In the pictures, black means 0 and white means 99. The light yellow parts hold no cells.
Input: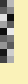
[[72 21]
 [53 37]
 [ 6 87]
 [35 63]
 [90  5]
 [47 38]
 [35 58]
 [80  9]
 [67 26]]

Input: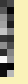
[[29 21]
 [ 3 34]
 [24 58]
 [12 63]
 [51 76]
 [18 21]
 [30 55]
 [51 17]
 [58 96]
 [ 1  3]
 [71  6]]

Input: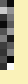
[[ 5 37]
 [57 79]
 [46 20]
 [35  4]
 [60 32]
 [10 49]
 [35 24]
 [50 20]
 [ 2 29]
 [97 18]]

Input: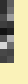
[[37 18]
 [43 18]
 [61 30]
 [21 24]
 [13  7]
 [68 32]
 [42 83]
 [26 28]
 [31 25]]

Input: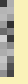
[[68 22]
 [71 70]
 [62 72]
 [19 60]
 [50 41]
 [22 81]
 [53 64]
 [71 67]
 [45 76]
 [32 71]
 [27 56]]

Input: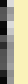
[[85  5]
 [59 33]
 [64 34]
 [85  5]
 [77  3]
 [64 34]
 [56 18]
 [58 32]
 [59 33]
 [63 34]
 [55 13]
 [59  3]]

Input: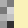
[[48 67]
 [82 47]
 [75 69]
 [19 58]]

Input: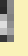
[[54 18]
 [53 16]
 [50 69]
 [56 86]
 [63 75]
 [45 21]]
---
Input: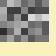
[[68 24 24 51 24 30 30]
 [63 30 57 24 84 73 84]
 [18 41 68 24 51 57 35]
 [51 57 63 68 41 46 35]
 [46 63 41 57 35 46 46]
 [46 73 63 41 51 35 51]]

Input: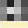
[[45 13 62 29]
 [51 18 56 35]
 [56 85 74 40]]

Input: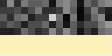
[[13 13 18 41 30 18 24 53 30 53 36  8 24 13 41 47]
 [36 18 41 47 13 24 24 80 41  3 47  3 18 41 53  8]
 [24 24 30 18 30 47 18 18 24 53 36  3 24 47 24 13]
 [24 36 30 13 30 30 41 13 36  8 36 18 30 30 47 59]
 [18 53 18 47 36 36 41  8 47 53 41  8 41 30 47 53]]

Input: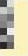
[[15 38]
 [55 44]
 [61 50]
 [50 61]
 [79 67]
 [27 85]
 [21 91]]

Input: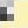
[[21 47]
 [80 74]
 [37 91]]

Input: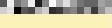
[[80 86  0 34 28 69 80 18 23 45 51 34 63 23 57 74]
 [34 92 45 57 92 12 51 98 69 86 63 45 39 39 63 57]]

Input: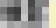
[[45 28 23 72 34 45 77]
 [56 39 28 77 28 45 67]
 [62 56 45 72 28 51 51]
 [77 62 67 62 56 56 77]]

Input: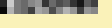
[[ 3 69 47 41 25 64 58 30 52 69 58 25 58 52]
 [15 79 47 41 52 58 20 41 30 36 20  9 36 25]]
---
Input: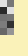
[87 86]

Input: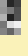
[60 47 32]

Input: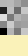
[71 74 69 62]

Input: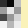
[18 90 83]

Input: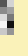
[33 62]

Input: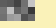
[36 74 63]
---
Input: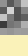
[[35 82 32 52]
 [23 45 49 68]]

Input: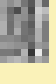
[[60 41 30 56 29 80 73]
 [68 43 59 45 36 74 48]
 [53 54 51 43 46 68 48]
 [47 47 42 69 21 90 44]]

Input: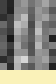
[[25 13 54 54 39 59 52 35]
 [41 26 74 67 29 65 43 38]
 [36  9 58 48 36 62 49 13]
 [36 17 58 57 33 59 56 25]
 [53 17 70 44 35 55 51 13]]

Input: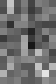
[[30 69 30 43 23 32 48 51]
 [40 19 51 51 38 31 27 28]
 [23 34 35 63 23 38 25 54]
 [58 31 36 62 38 73 49 27]
 [37 66 43 34 34 76 38 71]
 [47 44 49 36 35 39 55 49]]

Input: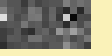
[[51 36 33 29 47 43 28 39 26 16 40 16 39]
 [31 34 33 46 34 36 27 35 33 17 42 30 41]
 [24 35 34 29 44 44 35 34 32 42 29 35 46]]

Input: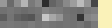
[[44 46 44 42 44 45 51 48 47 44 43 42 47 49]
 [46 47 46 45 48 45 47 45 44 45 44 46 41 47]]
